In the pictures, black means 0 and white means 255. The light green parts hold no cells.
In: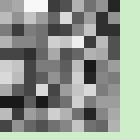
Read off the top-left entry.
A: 157
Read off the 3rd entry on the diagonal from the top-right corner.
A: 196
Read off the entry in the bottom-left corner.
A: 69
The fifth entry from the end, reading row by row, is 134
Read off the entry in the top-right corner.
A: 37
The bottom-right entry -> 178
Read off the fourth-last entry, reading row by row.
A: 196
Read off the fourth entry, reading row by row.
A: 248
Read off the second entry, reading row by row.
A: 169
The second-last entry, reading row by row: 102

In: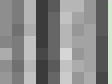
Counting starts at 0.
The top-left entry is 142
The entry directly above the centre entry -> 102
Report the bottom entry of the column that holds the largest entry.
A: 203
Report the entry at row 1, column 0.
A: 142
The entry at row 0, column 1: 124
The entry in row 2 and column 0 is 142
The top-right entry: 90
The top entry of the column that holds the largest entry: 182
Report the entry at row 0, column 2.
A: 182
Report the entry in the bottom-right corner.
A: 71
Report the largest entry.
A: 214
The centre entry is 102
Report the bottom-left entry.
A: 151
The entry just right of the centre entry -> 182
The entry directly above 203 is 194
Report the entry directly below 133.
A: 172
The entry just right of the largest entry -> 151
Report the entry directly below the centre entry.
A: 102

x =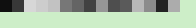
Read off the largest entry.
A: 215
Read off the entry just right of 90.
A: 184
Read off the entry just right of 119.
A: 100

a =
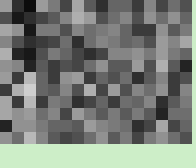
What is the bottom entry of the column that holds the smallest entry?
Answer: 184
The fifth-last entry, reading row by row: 69
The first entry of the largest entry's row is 59
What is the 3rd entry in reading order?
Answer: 12
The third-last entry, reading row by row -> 145
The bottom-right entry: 80
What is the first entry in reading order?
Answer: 155
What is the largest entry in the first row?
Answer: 166
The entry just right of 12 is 155
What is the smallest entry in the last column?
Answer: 35
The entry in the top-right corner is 80
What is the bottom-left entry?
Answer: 145
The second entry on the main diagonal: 24
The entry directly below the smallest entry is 47
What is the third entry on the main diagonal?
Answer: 24
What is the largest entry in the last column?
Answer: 166
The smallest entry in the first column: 35
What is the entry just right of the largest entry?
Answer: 101
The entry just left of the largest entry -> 175
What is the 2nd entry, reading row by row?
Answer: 47
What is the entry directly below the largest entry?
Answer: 184
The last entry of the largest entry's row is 133
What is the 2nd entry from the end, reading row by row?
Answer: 110

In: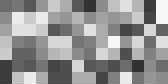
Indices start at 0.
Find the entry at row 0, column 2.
87
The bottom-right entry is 139
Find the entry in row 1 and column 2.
203
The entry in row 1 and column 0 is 139
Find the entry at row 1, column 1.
235
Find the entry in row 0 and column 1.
117
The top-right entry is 246
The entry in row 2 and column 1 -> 224
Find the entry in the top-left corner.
108
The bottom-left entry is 60
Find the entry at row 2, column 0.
161

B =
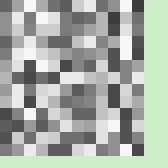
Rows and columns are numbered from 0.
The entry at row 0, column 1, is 162
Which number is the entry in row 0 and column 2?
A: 246
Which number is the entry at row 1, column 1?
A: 234
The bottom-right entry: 72
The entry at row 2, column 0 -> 144
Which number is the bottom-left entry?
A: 123
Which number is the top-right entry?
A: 61
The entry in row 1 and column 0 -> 144
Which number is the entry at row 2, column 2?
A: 132
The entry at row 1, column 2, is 123
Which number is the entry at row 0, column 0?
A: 101
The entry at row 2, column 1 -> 204

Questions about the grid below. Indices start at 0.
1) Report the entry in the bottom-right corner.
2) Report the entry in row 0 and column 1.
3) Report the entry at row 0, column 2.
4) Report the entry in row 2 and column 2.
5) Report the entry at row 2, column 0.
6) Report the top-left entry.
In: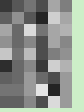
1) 154
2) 87
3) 116
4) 218
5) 166
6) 56

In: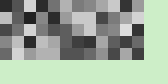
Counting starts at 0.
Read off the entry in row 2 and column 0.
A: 72
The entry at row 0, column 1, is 83
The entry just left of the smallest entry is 94
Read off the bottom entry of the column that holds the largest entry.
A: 167
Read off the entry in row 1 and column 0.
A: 190
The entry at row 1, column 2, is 33
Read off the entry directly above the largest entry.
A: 167
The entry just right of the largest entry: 52
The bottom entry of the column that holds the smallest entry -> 155
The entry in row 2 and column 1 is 114
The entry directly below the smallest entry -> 211
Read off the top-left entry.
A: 43
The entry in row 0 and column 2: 211
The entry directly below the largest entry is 63
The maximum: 221
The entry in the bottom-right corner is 63
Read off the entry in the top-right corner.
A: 155
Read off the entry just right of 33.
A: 135

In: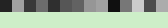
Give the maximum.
203
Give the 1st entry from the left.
35
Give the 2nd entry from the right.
76
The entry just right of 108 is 47

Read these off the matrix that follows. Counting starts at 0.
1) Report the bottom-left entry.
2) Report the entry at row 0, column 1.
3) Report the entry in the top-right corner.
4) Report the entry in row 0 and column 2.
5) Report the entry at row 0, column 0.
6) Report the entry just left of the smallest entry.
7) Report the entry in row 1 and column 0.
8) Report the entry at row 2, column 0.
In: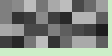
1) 62
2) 138
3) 159
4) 189
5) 127
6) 62
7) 127
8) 169

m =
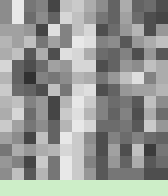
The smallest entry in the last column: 69
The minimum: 49
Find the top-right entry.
78
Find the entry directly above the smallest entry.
78
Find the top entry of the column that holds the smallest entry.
118
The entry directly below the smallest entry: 99
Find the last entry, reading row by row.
78
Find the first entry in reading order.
140
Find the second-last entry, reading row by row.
78
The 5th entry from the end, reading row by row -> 118
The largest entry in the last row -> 232
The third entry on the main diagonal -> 151
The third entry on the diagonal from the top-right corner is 181
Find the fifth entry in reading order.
69
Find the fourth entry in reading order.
130
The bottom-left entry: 140
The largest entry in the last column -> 192
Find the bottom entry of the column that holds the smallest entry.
88
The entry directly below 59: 88
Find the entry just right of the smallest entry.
130
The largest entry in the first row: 232
